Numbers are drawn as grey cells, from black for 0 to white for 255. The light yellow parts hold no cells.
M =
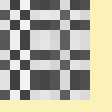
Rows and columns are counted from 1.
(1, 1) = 226
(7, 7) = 94
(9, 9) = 80
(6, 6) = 88
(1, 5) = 70
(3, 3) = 243
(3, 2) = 64
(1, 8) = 69
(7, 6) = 213
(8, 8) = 70
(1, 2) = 63
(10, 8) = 228
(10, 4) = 221
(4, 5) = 227
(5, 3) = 66
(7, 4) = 220
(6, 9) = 82
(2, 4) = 222
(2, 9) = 215
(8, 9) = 79
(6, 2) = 65
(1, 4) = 76
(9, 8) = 71

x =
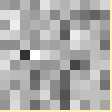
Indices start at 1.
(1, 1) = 162
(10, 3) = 172
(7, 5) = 147
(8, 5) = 159
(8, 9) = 163
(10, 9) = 192
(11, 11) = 165
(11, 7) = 92
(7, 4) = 159
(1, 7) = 179
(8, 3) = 185
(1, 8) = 201
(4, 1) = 214
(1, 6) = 194
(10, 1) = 158
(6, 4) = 254
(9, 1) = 185
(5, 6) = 161
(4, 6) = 187
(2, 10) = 98
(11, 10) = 192
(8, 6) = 177
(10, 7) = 82
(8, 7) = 98
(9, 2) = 144
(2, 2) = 225
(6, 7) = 166
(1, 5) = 225
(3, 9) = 147
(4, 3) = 170
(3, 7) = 112
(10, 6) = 137
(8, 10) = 214
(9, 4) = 112
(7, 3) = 171
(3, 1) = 156
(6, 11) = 178

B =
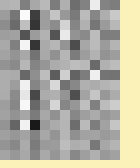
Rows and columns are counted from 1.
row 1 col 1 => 178
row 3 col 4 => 53
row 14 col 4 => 131
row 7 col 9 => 185
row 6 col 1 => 163
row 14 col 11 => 154
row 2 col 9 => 187
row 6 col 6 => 145
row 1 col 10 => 236
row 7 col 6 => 172
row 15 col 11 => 167
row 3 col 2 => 107
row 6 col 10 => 178
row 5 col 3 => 244
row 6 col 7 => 182
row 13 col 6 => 171
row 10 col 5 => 172
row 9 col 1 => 173
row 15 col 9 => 178
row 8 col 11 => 116
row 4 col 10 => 188
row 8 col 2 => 171
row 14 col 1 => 160
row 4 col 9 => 138
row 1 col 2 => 181
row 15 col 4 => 123
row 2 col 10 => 134
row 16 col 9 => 159
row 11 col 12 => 204
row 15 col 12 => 180
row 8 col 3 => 104
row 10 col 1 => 172
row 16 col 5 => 169
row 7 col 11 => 177
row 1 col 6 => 124

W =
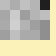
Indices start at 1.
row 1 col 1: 189
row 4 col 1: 159
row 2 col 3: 158
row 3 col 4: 159
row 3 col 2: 208
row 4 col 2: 191

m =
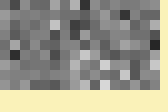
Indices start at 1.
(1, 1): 120
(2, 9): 95
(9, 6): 88
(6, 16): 159
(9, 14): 148
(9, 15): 108
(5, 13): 162
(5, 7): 130
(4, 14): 112
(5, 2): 165
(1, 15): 133
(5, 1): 111
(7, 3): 112
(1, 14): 123
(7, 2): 134
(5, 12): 129
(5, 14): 143
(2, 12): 109
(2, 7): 112
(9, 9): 184
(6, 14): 102
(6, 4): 116
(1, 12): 133
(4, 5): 129
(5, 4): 137
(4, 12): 133
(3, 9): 78
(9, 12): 123
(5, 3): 99
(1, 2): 74
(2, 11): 151
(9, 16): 130
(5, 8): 132
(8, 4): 132

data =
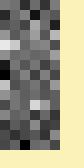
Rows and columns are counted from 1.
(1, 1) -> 121
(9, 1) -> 194
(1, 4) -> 108
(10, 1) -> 146
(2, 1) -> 40
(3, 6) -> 31
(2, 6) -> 87
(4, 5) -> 86
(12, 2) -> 98
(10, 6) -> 95
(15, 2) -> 96
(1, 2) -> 113
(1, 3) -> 45
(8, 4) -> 63
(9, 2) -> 79
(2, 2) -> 103
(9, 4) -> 116
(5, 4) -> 127
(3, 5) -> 109
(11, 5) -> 157
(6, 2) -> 106
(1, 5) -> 51
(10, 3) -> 94

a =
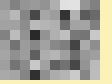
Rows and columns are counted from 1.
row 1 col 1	155
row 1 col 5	147
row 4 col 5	147
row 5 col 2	115
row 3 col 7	110
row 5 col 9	171
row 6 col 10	159
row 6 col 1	165
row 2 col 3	133
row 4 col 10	200
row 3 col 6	176
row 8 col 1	169
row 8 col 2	165
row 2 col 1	166
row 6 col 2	144
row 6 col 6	181
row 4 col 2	188
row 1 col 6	175
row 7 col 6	97
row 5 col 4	136
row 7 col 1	159
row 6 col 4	95
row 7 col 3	139
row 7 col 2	116

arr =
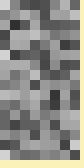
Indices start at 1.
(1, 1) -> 211
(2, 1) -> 128
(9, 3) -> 156
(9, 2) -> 133
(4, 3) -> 175
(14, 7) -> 97
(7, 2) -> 173
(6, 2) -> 64
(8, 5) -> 100
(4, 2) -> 176
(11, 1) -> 125
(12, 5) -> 122
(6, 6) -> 152
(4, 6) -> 118
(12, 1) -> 101
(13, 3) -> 94
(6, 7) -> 159
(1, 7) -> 179
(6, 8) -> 164
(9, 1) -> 121
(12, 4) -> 154
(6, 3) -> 91
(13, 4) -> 95
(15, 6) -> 156
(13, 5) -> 141
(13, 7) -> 164
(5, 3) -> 166
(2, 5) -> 78
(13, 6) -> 77
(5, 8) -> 83

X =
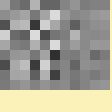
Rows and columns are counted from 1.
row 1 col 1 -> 165
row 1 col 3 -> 107
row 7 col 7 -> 133
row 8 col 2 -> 165
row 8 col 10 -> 122
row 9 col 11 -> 149
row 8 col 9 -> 132
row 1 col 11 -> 130
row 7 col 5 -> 209
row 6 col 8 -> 123
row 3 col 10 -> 143
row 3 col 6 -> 167
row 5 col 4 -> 176
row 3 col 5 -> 208
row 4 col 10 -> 137
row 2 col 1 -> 141
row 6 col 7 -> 126
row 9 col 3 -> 149
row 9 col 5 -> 147
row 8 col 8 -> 120
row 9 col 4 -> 130
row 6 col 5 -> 163
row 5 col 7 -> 136
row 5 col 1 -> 166
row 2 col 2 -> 153
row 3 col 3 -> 185
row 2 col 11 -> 155
